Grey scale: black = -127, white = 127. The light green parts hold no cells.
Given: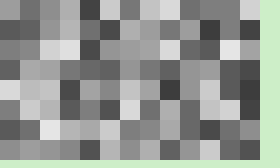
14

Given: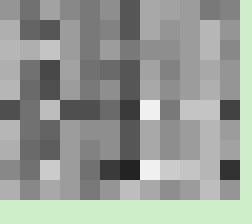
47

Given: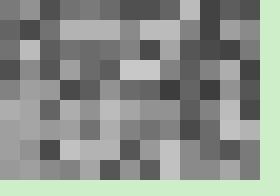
25

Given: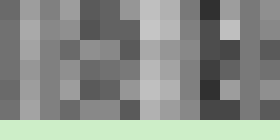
-14

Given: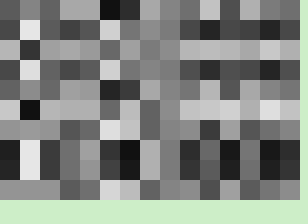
20

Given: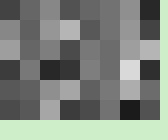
-52

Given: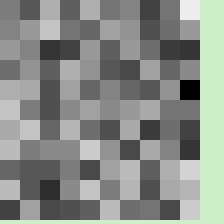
-61

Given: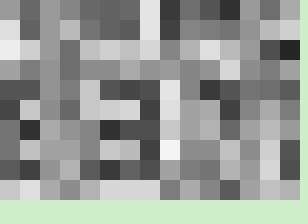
71
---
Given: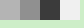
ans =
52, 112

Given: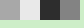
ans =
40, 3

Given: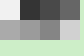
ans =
113, 81

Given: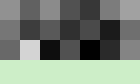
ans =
17, 4

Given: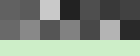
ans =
-30, -86

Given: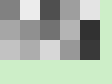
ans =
1, -70

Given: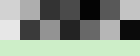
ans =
82, -117

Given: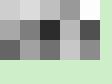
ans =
78, 11

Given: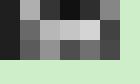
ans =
-96, -55
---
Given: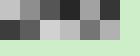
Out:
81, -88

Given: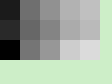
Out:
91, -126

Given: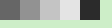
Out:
100, -84

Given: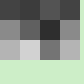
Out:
82, -81

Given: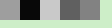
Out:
73, -119

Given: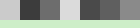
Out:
91, -67

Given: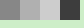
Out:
77, -66

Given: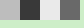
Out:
106, -70
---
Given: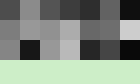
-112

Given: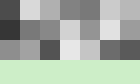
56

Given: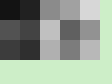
87

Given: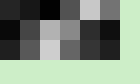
-12

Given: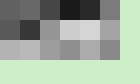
-4

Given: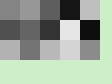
63

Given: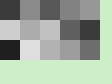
23

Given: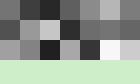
-3

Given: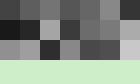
-74
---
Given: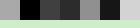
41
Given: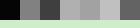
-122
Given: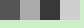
-42
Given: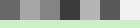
-23
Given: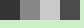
-74
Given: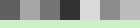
-31
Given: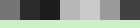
-10
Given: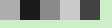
45
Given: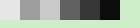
102
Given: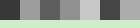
-71
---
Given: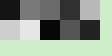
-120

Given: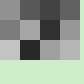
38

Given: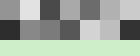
83

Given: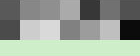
28

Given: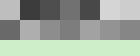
34

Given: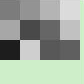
-54

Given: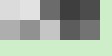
69

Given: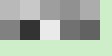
106

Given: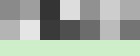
-19
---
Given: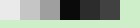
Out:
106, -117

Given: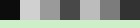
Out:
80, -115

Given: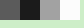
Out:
124, -100

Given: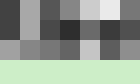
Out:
106, -81

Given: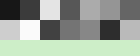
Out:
122, -104

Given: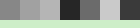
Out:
74, -89

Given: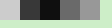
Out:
76, -112
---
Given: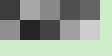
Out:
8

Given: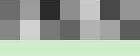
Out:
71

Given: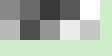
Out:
-71

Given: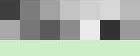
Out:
80

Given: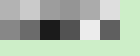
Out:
21

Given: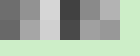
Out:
-62

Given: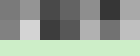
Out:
14
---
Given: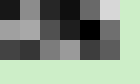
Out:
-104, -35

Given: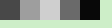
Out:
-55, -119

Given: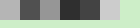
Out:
53, 76

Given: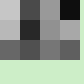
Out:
70, -32

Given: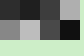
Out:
-82, -111

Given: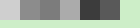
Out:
79, -38
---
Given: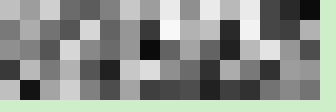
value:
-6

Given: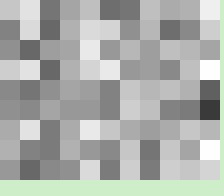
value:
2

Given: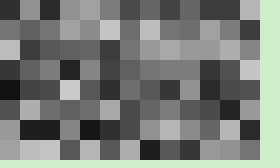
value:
-11

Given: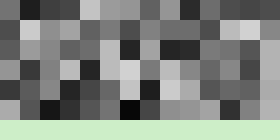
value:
-50

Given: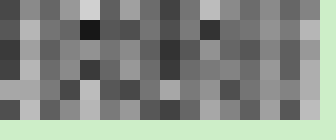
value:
-40
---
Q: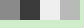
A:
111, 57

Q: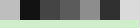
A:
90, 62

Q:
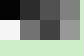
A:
117, 24

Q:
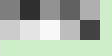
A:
120, 100

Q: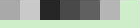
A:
73, 53

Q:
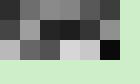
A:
86, 72

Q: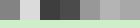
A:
91, 52

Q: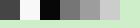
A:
120, 76

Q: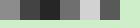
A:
82, 12

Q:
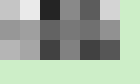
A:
106, 84
